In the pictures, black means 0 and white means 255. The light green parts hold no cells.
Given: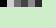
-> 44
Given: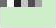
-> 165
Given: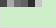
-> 199
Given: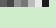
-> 28
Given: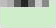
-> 137
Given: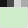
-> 171
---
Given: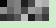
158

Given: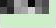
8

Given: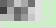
126

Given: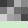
178

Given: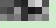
21

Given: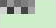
111

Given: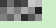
172
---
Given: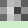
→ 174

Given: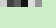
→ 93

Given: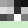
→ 30

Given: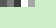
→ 61

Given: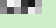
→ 223

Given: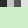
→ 85

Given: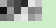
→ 71

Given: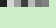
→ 159

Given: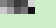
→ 59

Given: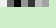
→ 9
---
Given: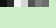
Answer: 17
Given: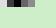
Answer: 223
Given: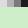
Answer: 220
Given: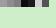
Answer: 157
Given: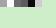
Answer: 164
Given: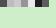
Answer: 78
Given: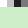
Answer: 254
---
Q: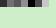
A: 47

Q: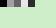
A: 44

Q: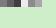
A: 95

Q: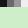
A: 106

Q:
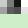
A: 78

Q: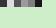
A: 52
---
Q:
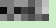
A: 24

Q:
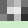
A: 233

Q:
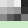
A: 152

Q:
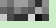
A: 127

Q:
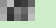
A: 133

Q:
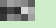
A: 44

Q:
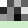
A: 50

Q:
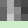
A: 140

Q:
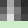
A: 123

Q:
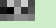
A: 167
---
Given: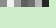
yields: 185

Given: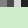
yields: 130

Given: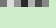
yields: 177

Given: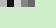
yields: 186

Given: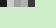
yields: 176

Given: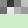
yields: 192

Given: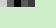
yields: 102

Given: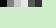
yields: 203

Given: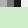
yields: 175
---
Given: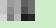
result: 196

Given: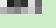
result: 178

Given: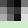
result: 143

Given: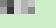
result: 166

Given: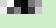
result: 238

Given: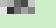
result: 227

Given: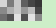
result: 137

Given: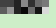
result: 93

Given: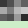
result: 169

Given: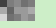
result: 170
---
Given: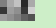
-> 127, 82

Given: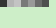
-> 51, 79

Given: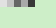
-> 225, 56

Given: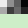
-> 237, 36

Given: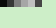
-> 10, 70

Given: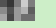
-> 82, 110

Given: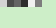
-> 211, 125

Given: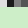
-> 223, 84
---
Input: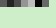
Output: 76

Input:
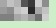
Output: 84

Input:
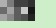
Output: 49

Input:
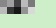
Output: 66

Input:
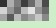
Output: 75

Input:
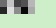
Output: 66

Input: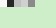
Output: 192

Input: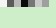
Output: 118
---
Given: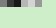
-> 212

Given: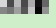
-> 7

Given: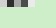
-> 76

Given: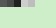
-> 205

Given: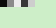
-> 55

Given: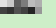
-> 36

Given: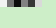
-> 54

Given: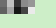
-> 68
